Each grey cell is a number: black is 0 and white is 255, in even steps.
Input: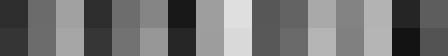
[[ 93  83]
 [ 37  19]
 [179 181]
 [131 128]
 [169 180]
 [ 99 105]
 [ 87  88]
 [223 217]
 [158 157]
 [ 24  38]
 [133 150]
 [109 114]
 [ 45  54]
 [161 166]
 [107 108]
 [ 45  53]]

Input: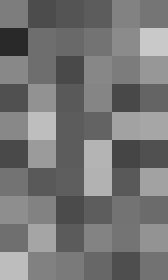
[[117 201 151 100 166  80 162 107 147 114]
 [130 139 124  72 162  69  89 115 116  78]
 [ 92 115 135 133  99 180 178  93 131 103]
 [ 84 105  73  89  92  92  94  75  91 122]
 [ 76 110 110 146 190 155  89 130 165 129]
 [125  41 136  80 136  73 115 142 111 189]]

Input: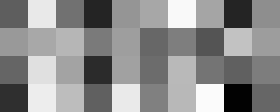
[[142 157 125 102]
 [ 36 194  96   2]
 [165  84 116 251]
 [249 126 185 184]
 [167 103 108 128]
 [149 158 161 234]
 [ 36 122  43  96]
 [113 182 163 189]
 [233 168 224 237]
 [ 94 153 101  47]]

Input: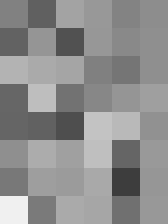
[[141 143 143 159 145 153 150 152]
 [131 137 117 149 185 101  61 112]
 [152 151 128 135 195 191 169 166]
 [163  81 165 114  78 160 155 170]
 [ 96 149 170 190  97 172 158 122]
 [129  98 179 102 101 143 120 240]]

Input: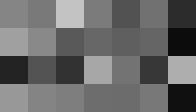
[[ 44  12 174  16]
 [113 101  55 120]
 [ 82  95 115 108]
 [123 103 167 109]
 [195  89  50 126]
 [121 137  83 132]
 [133 160  35 152]]

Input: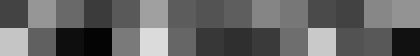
[[147  17]
 [135  88]
 [ 66  82]
 [ 74 201]
 [119 110]
 [133  58]
 [ 94  47]
 [ 83  55]
 [ 92 102]
 [160 219]
 [ 89 122]
 [ 59   4]
 [105  14]
 [150  96]
 [ 67 197]]
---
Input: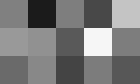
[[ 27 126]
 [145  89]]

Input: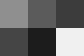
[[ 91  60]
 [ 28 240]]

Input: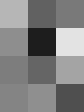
[[ 97 121]
 [ 29 227]]

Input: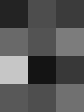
[[ 77  59]
 [ 83 124]]

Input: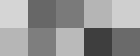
[[103 122]
 [126 186]]

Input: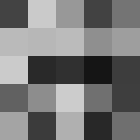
[[202 152]
 [183 187]]
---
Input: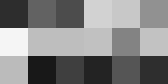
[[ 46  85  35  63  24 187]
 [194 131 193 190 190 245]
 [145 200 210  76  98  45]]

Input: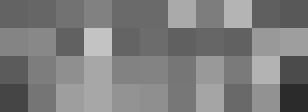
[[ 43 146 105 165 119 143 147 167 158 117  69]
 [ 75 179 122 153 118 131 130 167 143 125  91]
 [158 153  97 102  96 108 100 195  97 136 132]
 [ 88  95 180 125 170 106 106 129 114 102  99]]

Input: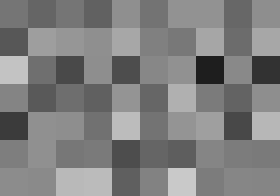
[[133 134 124 201 130  95 187 185 138 140]
 [122 124 133  94 101  77 122 119 144 126]
 [183  72 159 148 115 188 113 142 144  59]
 [142  99 123 176 102 148  96 110  89 132]
 [ 50 137  30 145 135  77 142  73 111 195]
 [167 108 166 120 128 167 143 150 158  87]
 [142 103 146 146 115 143  97 117 101 117]]

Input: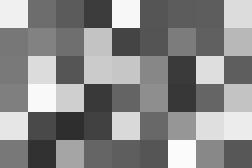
[[ 87 136 251  85  94 101 165  49 120]
 [236 223 150 104 217  65  46  73 230]
 [195 101  55 142 100  57 207 249 127]
 [ 94 222  58 135 198 203  85 220 121]
 [184  96 124  84  68 195 111 130 119]
 [220  93  92  85 247  60  91 109 240]]

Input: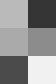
[[241  75]
 [140 170]
 [ 53 186]]

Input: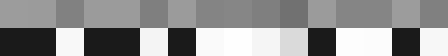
[[247  26 252 253  26 218 245 254 250  26 244  26  26 248  26  26]
 [128 156 133 133 155 113 127 134 132 155 127 155 155 129 155 156]]

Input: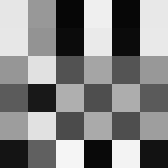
[[ 18 243   9 245  96  20]
 [158  78 170  75 225 157]
 [ 90 173  78 175  24  91]
 [152  84 165  82 225 150]
 [233  11 234  11 147 231]
 [232   7 239   6 152 230]]

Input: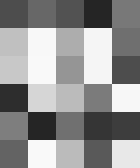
[[232  89 187 249  99]
 [ 61  53 112  37 126]
 [247 123 187 214  45]
 [ 77 245 149 249 200]
 [111 245 173 248 192]
 [120  37  82 103  77]]

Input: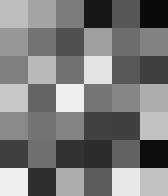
[[192 233  91 174  46 240]
 [ 12  98  44  50 111  63]
 [194  64  65 132 116 137]
 [174 135 118 238 101 199]
 [ 63  87 227 113 186 129]
 [131 109 159  80 115 152]
 [ 10  86  22 123 165 190]]
